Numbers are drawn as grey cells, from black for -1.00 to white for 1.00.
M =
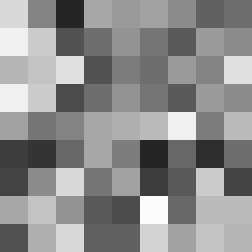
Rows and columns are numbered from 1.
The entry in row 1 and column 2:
0.03
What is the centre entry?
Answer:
0.37
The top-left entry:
0.70
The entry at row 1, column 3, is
-0.71
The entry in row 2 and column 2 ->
0.59
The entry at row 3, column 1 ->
0.42
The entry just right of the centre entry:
0.47
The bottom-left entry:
-0.36
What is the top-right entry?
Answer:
-0.14
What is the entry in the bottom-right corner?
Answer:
0.42
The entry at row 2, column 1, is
0.88
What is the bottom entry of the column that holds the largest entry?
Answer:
0.65
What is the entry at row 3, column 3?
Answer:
0.76
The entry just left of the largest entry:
-0.41
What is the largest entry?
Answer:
0.98
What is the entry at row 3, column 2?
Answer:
0.53
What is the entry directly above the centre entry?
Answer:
0.15
